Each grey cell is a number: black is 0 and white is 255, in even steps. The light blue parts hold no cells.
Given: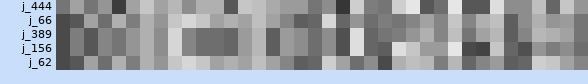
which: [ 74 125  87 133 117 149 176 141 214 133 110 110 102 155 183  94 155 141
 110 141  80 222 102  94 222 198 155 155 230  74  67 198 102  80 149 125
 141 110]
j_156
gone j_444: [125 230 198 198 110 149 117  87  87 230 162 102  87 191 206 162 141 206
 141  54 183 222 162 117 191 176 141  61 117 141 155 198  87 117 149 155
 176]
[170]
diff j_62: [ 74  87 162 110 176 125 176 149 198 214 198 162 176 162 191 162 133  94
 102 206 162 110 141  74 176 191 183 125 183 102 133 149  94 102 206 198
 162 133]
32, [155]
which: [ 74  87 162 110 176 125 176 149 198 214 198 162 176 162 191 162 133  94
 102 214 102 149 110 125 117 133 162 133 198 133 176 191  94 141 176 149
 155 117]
j_66

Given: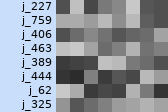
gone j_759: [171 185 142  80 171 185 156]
[94]
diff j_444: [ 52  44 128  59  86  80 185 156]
6, [72]
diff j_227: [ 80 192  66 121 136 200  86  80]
3, [72]
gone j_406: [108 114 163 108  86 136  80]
[101]
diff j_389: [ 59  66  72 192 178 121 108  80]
5, [185]

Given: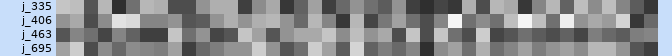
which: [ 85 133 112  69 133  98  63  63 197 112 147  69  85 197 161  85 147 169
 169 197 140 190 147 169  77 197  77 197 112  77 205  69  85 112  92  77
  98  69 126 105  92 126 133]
j_463
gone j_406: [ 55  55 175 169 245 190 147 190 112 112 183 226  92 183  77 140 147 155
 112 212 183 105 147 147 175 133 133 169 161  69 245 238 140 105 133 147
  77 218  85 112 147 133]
[120]
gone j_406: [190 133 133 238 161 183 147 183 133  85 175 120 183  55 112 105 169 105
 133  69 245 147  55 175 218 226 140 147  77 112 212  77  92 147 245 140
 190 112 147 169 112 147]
[155]
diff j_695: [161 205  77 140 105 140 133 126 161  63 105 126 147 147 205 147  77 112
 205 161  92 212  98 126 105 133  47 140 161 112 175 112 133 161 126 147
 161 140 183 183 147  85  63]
17, [85]
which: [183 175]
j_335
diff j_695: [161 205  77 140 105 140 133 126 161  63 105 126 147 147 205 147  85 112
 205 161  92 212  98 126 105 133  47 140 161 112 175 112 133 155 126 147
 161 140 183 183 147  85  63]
34, [161]
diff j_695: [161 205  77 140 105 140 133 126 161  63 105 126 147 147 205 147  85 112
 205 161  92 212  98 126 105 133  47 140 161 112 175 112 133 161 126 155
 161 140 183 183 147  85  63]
36, [147]

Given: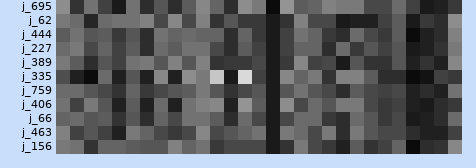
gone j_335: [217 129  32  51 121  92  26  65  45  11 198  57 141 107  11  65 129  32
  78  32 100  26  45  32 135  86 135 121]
[19]
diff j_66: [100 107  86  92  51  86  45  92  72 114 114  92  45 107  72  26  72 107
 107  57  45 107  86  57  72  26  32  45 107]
8, [100]
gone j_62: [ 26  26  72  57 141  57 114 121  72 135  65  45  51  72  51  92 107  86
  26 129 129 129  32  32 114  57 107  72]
[38]
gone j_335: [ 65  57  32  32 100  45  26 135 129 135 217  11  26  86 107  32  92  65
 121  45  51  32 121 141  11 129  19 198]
[78]
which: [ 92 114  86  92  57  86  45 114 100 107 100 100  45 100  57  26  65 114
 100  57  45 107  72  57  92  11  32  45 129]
j_444
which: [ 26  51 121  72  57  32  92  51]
j_156

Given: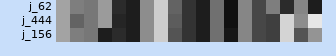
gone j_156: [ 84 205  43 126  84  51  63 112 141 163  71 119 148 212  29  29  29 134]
[23]
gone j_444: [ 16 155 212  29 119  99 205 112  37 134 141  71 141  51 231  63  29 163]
[92]
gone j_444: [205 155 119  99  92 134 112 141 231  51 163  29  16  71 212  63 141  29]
[37]
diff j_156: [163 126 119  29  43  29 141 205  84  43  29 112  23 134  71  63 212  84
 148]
10, [51]
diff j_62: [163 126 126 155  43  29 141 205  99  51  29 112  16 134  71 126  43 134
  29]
3, [119]
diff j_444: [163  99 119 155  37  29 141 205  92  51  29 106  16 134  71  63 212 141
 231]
12, [112]
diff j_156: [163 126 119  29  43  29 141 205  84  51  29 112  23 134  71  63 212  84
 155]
19, [148]

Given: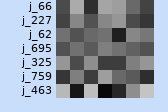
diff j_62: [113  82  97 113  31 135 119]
3, [105]
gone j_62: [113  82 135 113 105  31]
[119]
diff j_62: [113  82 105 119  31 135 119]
4, [113]

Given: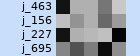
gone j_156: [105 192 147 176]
[155]
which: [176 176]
j_463
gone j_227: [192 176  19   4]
[184]
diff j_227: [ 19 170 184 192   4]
2, [176]
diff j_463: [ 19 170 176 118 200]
2, [176]

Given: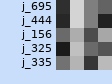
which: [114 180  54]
j_335
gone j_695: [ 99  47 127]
[212]
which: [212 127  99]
j_695
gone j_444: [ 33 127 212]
[39]
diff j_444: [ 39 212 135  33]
3, [127]
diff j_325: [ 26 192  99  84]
3, [106]
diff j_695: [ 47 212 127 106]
4, [99]

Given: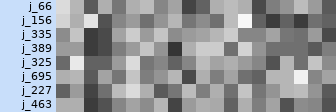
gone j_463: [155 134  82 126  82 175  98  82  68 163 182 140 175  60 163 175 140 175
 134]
[169]
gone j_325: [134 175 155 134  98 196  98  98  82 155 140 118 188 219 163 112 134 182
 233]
[106]
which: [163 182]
j_335

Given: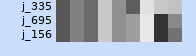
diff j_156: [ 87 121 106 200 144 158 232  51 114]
2, [129]
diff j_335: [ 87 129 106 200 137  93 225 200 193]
5, [144]
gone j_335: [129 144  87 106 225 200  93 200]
[193]
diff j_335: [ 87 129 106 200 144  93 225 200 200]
9, [193]
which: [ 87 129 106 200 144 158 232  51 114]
j_156
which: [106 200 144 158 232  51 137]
j_695

